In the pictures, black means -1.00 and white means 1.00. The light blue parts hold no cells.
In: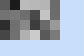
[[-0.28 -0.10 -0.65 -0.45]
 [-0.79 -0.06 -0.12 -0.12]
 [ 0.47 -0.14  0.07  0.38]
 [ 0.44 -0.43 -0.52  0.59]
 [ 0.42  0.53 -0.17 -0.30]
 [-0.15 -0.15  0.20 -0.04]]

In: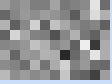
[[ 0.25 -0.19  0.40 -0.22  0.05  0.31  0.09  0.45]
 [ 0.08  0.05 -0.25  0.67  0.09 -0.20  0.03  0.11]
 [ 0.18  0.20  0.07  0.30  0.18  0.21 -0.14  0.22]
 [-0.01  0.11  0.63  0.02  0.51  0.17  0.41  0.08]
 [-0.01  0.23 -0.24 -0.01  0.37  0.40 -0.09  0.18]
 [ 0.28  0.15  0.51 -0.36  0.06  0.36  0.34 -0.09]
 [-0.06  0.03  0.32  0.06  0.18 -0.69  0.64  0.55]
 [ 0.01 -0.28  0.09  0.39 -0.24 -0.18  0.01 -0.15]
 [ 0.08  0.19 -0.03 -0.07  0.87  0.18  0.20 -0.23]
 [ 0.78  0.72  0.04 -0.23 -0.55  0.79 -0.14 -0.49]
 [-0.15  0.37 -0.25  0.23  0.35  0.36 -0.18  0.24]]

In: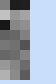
[[ 0.00  0.51 -0.82 -0.23 -0.07 -0.19  0.19  0.39]
 [-0.77  0.18  0.06 -0.19 -0.11 -0.15  0.04  0.09]
 [-0.76  0.29  0.12  0.01 -0.35  0.03 -0.16 -0.28]]

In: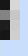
[[-0.83  0.03 -0.77 -0.83]
 [ 0.69  0.55  0.60  0.62]]

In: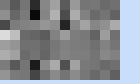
[[-0.05  0.12 -0.43  0.72  0.24  0.36 -0.03  0.16]
 [-0.30 -0.19 -0.02  0.49  0.16  0.26 -0.30 -0.04]
 [-0.08 -0.04  0.02 -0.17 -0.12 -0.16 -0.08 -0.07]
 [-0.66 -0.93  0.04 -0.21 -0.12 -0.10 -0.79 -0.46]
 [ 0.06  0.04  0.17 -0.28 -0.19 -0.21  0.08 -0.11]
 [ 0.26  0.39  0.11  0.02 -0.07 -0.05  0.33  0.08]
 [-0.29 -0.40 -0.72  0.22  0.01  0.03 -0.37 -0.09]
 [ 0.20  0.35  0.07 -0.02 -0.03 -0.01  0.27  0.09]
 [-0.08  0.01  0.28 -0.06 -0.04 -0.02 -0.05 -0.07]
 [-0.07 -0.17  0.05 -0.22 -0.12 -0.09 -0.08 -0.18]
 [-0.17 -0.09  0.13  0.23  0.02  0.07 -0.17 -0.06]
 [-0.12 -0.23  0.34 -0.12 -0.08  0.01 -0.13 -0.25]]

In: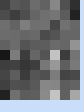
[[-0.49 -0.40 -0.14 -0.15 -0.24 -0.82 -0.51 -0.46 -0.50 -0.74]
 [-0.31 -0.51 -0.22 -0.16 -0.15 -0.03 -0.49 -0.27 -0.37 -0.12]
 [-0.35 -0.39 -0.01 -0.20 -0.34 -0.53 -0.58 -0.54 -0.39 -0.28]
 [-0.15 -0.21 -0.13 -0.18 -0.28 -0.20 -0.51 -0.33 -0.30 -0.26]
 [-0.23 -0.13 -0.11 -0.41 -0.27 -0.34 -0.07 -0.37  0.06  0.08]
 [ 0.06 -0.08 -0.44 -0.34 -0.17  0.53  0.19 -0.03  0.05  0.53]
 [-0.37 -0.28 -0.11 -0.20 -0.20 -0.53 -0.26 -0.47 -0.27 -0.25]
 [-0.63 -0.73 -0.19 -0.20  0.15 -0.09 -0.05 -0.43 -0.22  0.31]]

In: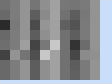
[[-0.11 -0.18 -0.67 -0.18 -0.14 -0.48 -0.18 -0.18]
 [-0.03 -0.03 -0.05 -0.03 -0.03  0.15 -0.03 -0.03]
 [ 0.16  0.16  0.16  0.16  0.25 -0.09  0.16  0.16]
 [-0.08 -0.27 -0.41 -0.27 -0.47 -0.38 -0.27 -0.27]
 [ 0.12  0.08  0.17  0.12 -0.06  0.56  0.12  0.12]
 [ 0.26  0.27  0.26  0.26  0.57  0.26  0.26  0.26]
 [-0.07 -0.11 -0.25 -0.11 -0.11 -0.11 -0.11 -0.11]
 [-0.08 -0.27 -0.35 -0.26 -0.60 -0.44 -0.27 -0.24]
 [-0.04 -0.06 -0.04 -0.04 -0.15  0.09 -0.04 -0.04]
 [ 0.15  0.15  0.15  0.15  0.15  0.13  0.15  0.15]]

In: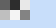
[[-0.24  0.50]
 [-0.65  0.91]
 [ 0.82  0.03]]
